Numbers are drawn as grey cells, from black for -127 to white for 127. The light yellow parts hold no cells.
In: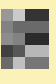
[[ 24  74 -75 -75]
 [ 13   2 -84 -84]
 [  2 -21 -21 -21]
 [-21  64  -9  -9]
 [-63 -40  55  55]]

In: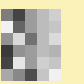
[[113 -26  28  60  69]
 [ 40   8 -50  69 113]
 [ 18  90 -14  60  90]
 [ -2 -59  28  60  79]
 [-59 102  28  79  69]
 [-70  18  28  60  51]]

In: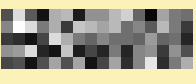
[[  17   27   92  -90 -108   69  -99  -57  -90   -5  -90    6   17  -69
    17  -47]
 [   6  126   92   -5   46  -69   69   57   36   57  -16    6  -37   57
    -5  -69]
 [ -47   92  -37 -108   46   57  -99   17   17   57   81  -26 -119   36
    -5  -16]
 [ -57  -47 -108  -47   36  -47   36 -108  -57   36  -81    6  102  -81
    -5   46]
 [ -69  -81 -108  -57   92   46   -5  -26    6  -16  -16  -26   27  -26
   -16  -90]]

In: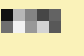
[[ -16  114   24   83  -39]
 [-109   55    4  -57  -28]]

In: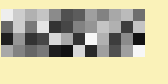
[[ 110   77   49   68   11  -47  -35   31    2   40   59  -16]
 [  40    2  -25   -7  -97 -109   88  -87   31  -47   31  119]
 [ -25   77   -7  100  -76  -57    2   21   68   49  -66   68]
 [ -97   21  -76  -57   88   40  -76  119   49  -66   11 -109]]

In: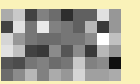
[[  97   64  -61  -70   11  -42   11  -70   55   23]
 [  85   23   -9  -19  -19   -9   -9   11  127   64]
 [  43   73  -61    1  -19  -81  -31  -31   97   23]
 [ -19   11   55    1   43   23   85   32   32   43]
 [ -42  -51   -9    1  -19   -9   73    1   11 -111]
 [ -61   97   -9  106    1   -9  -31   55  -70   23]]

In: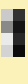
[[ 106  -87]
 [  83 -116]
 [  74  -77]
 [   9 -106]]

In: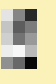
[[ 109  119   57]
 [ 100    6  -87]
 [  79  -12   25]
 [  68  -34   -3]
 [  16  -23 -119]]
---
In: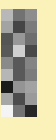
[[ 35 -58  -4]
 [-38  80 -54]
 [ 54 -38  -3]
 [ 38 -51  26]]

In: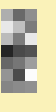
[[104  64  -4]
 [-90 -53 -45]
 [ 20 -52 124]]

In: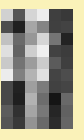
[[ -50  -95   38    4  -63  -60]
 [  95  -28   78  111  -61  -67]
 [ 108    0   51   96  -59  -50]
 [ -55  -96   50  -18 -106  -22]
 [ -42  -70   19  -22  -83  -26]]

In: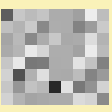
[[ 63  51  74   9  45  44   3  28  74]
 [ 42  53 105  85  45  45  34 107  58]
 [ 82 -46  49  95  43  42  60   4  26]
 [ 82  51  36  40  43  43  90  83  10]]

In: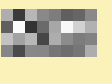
[[-32 123 -76 -21  39 120  81  49]
 [  6 -52   8   7  -9 -17  -9  45]]

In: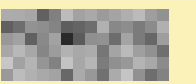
[[-31 -17  18  14   4 -33 -27 -17  49   8  13  -4  11  48]
 [ 39  56  39   6  28  50  40  44  -9  36  58  31  17 -16]
 [ 25  60  49  41  35 -23  42  24 -14  43  68  17 -17   2]]

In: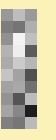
[[ -2 -10  47]
 [ 51 110 -35]
 [ 68  34 -47]
 [ 19 -42  60]
 [  0  -8  58]]

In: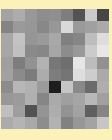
[[  4  26  23   8  23  89  26  32  42]
 [ 38  64  10   7  38  12  25  75 103]
 [ 33  11  -3  44  -2 -10  94  77  42]
 [ 24  27  48   6  42  31  37  56  32]
 [ 43  52  41  13  50   1  23  35  70]]
